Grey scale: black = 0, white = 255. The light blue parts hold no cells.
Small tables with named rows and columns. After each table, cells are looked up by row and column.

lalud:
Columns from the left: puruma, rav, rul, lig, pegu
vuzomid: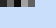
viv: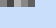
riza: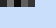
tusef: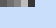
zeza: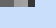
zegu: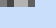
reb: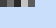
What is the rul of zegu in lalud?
180
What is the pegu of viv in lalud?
96
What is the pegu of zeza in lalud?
54
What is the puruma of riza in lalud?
38
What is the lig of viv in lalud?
136
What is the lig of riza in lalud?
95
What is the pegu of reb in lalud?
92
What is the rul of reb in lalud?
42

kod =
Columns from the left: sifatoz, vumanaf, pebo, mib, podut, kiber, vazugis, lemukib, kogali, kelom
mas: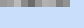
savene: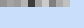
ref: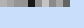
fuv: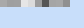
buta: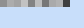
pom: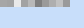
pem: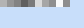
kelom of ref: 100
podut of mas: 108
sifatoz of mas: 153
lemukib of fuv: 165
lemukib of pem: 143
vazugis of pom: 154
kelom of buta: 63
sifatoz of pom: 166
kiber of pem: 218
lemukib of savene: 128
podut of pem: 122
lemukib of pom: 174
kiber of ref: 146
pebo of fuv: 160
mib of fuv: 230

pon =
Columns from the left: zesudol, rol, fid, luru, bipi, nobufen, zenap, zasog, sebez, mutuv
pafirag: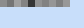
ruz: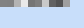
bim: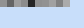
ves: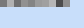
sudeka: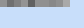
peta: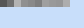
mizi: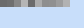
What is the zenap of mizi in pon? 142
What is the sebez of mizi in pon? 157
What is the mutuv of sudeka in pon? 169
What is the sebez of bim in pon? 129
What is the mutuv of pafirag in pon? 152
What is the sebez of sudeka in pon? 144
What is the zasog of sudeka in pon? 136
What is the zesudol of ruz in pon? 130
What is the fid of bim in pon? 158
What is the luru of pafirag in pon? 131

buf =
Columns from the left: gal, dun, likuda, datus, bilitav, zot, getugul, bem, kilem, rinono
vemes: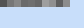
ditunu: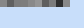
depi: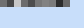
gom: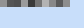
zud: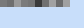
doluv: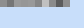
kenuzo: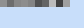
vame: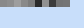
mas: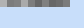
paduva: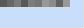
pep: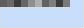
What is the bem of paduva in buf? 139
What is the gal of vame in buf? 137
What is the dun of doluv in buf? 118
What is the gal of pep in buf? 94
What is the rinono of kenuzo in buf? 159
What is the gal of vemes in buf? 83
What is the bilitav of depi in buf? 77
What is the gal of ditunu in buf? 135
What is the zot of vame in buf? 42
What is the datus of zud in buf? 123
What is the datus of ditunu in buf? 125
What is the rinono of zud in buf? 160
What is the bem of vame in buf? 60

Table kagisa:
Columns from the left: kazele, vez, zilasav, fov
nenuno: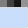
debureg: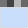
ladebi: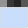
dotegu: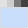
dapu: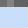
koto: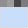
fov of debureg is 104
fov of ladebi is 87
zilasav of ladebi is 38
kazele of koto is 143
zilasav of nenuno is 23
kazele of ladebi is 146
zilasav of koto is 72
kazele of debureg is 115
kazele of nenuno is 126
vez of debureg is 67
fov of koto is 124
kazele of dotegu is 226
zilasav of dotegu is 120
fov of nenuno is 147
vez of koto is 157
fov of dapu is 98
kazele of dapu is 110

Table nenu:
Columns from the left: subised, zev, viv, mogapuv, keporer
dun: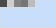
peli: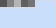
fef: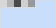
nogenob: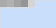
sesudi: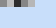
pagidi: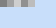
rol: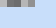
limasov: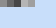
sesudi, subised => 138
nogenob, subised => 170
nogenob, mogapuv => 148
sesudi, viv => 45
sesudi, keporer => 182
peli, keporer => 117
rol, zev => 116
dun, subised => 74
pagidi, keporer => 188
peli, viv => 180
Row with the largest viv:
pagidi

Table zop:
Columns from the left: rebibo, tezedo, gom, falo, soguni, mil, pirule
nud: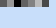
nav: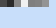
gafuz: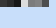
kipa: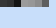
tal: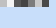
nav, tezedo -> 42
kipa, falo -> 155
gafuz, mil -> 130
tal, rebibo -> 192
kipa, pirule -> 94
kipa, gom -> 20
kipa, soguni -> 151
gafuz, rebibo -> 54
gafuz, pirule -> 77

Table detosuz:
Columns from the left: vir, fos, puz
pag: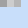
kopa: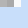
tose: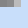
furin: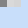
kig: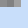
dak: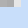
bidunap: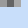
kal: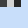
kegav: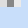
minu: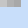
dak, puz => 230
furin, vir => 131
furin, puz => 213
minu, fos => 177
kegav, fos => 135
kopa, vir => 180
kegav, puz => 234
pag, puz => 182
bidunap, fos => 100
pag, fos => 205
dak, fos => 171
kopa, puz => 249
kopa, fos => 169
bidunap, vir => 154
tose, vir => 132
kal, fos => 211
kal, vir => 62
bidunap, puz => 168
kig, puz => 160
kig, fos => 129
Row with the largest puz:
kopa

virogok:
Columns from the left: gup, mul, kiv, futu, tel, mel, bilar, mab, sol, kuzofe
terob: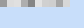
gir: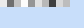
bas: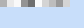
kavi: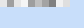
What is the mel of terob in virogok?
226
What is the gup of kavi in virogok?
231
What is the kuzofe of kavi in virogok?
223
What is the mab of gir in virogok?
63
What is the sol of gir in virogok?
216
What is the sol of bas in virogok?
153
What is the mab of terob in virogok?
206
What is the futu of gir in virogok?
252
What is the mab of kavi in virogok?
128
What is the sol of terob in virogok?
165
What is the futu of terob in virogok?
174
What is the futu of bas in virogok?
148
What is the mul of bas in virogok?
234
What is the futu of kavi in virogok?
245
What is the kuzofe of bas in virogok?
212
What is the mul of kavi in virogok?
159
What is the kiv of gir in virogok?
195
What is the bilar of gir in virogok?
184
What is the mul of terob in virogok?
221

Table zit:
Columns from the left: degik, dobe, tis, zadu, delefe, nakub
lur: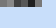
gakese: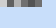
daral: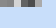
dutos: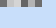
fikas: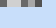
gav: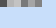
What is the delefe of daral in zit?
76
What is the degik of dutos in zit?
113
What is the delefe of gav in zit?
165
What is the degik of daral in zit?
137
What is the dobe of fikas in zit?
208
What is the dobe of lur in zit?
137
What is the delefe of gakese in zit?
83
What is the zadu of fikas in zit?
105
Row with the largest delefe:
dutos

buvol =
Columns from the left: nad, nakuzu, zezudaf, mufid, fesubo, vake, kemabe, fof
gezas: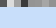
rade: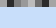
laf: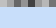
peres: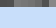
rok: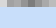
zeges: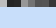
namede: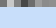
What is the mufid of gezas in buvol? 58
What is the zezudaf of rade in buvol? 125
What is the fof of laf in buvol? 116
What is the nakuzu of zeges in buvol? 36
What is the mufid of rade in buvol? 153
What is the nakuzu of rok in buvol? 162
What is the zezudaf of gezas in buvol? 161
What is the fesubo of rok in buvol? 124
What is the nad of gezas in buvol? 86
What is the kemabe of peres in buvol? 81
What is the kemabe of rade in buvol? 43
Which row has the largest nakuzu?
gezas

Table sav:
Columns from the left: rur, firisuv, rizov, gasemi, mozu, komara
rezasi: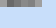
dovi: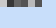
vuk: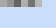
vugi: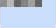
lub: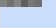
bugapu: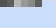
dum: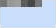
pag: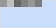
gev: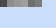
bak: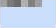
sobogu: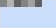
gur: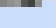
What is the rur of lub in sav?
131
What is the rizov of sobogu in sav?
97
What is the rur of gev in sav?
75
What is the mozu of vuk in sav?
115
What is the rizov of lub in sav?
132
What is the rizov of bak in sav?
107
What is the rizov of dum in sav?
158
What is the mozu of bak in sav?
128
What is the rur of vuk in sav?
167
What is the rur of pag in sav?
151
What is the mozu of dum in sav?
72
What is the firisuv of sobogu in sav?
179
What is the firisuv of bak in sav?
123
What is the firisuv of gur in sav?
143
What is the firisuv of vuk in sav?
147
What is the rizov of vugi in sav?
101
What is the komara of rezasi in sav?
159
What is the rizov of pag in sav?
102

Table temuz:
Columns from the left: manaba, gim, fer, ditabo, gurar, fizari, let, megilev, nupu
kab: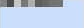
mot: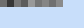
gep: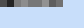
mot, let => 133
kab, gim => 78
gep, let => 146
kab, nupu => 116
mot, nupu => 138
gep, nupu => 113
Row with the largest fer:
kab

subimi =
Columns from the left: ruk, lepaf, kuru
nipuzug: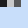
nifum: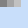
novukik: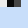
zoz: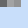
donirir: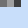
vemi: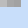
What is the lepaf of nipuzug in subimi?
201
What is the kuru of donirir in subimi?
63
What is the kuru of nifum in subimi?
193
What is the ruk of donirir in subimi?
112
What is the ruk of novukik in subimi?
236
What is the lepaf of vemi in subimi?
167
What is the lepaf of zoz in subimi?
163

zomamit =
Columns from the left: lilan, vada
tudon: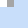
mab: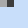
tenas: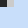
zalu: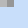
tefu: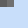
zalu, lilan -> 184
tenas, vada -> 203
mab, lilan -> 169
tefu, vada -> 112
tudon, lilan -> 254
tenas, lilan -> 39
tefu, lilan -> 94
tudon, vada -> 165
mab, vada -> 61
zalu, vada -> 150

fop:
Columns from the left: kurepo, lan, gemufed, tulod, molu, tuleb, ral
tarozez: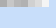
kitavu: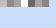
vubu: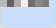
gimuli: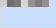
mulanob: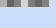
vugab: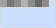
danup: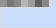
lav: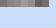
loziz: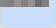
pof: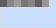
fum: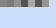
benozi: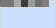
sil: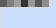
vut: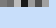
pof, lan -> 134
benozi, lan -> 119
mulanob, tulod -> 212
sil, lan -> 128
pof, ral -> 150
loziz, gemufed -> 147
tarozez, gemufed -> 183
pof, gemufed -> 156
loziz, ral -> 126
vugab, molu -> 139
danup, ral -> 135
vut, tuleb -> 78
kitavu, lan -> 140
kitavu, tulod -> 253

